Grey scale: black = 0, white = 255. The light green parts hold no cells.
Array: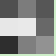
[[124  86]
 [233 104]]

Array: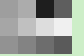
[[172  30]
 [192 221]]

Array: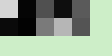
[[  5  80]
 [  2 122]]

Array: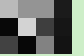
[[148 148]
 [211  62]]

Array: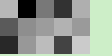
[[  0 120]
 [142 156]]

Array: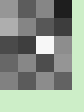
[[ 92 134]
 [133  87]]

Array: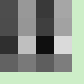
[[152  57]
 [150  63]]

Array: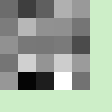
[[ 62  95]
 [183 145]]

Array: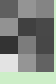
[[148 132]
 [ 64  72]]
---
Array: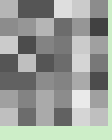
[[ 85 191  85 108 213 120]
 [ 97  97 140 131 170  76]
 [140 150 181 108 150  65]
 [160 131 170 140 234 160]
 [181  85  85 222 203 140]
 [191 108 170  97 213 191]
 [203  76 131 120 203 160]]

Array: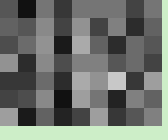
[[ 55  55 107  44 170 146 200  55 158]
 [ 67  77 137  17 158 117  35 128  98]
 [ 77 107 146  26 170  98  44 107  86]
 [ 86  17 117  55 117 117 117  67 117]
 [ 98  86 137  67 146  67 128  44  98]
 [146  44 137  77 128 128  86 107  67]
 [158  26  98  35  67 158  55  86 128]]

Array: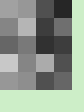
[[102 121  49  61]
 [133 181  61 111]
 [151 142  80 102]
 [161 151  80  38]
 [200 133 171  80]]

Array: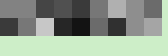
[[ 58 119 199  38  19 107  48 142 165]
 [130 130  69  80  58 119 176 142 107]]

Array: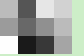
[[155 104 144 187]
 [187  85 230 210]
 [254  26  56 165]]

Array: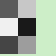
[[ 69 157]
 [ 91 199]
 [240  25]]

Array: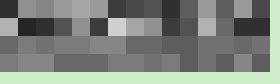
[[ 48 144 134 154 166 154  60  72  82  48  93 154  93 154  72]
 [104 123 114 123 123 134 134 104 104  93  93 114 114 104 114]
 [123 134 134 104 104 104 123 123 114 123  93 114  93 134  93]
 [177  37  48  82 144  60 207 166 144  60  82 177 104  48  48]]

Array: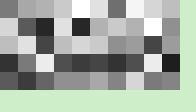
[[ 51 122 236  79  60  69  51  79 236  30]
 [ 90  60 101 144 144 168 132 214 122 132]
 [122 168 178 202 255 225 111 245 214 190]
 [190 225  69 190 214 202 144 156  69 156]
 [214  90  39 225  39 178 202 178 255 144]]
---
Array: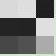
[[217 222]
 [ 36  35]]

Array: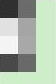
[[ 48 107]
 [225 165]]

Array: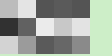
[[188 228]
 [ 49  97]]

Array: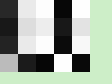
[[ 40 234]
 [ 24 221]]

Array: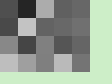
[[ 79  37]
 [ 73 195]]

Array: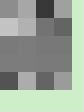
[[141 167]
 [195 177]]
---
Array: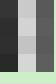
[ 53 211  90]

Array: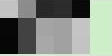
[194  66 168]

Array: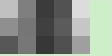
[192 118  55]

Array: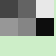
[ 68 133]

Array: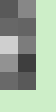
[ 89 100]

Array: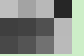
[191  66 113]

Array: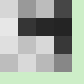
[214  53 216 135]
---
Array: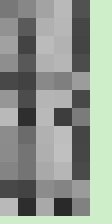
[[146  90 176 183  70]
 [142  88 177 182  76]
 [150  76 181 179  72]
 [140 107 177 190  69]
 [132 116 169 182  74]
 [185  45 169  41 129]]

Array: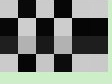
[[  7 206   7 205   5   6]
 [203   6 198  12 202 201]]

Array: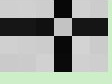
[[ 22  22  16 195  21  21]
 [202 203 209  10 208 206]]

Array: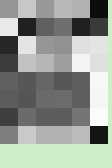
[[233  33  96 111  32  58]
 [ 60 193 182 158 244 223]
 [ 92  85 106 108  94 246]
 [127 201 178 177 188  20]]

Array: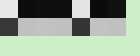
[[ 56 192 194 192  53 194 192]]

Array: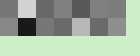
[[135  25 119 106 183 106 142]]

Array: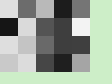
[[ 21 218  84  62 243]
 [201 220  70  31 165]]
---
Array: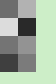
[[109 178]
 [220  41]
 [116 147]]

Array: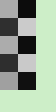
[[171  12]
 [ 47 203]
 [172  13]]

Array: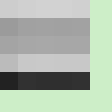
[[205 208]
 [155 161]
 [164 167]]

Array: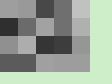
[[158 153]
 [ 47 107]
 [144 173]]

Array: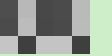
[[ 78 184]
 [ 75 188]
 [197  63]]

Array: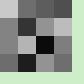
[[201 110]
 [131  52]
 [131 180]]

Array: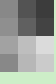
[[136  83]
 [143  96]
 [162 190]]

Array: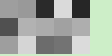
[[158 153]
 [ 80 178]
 [158 213]]
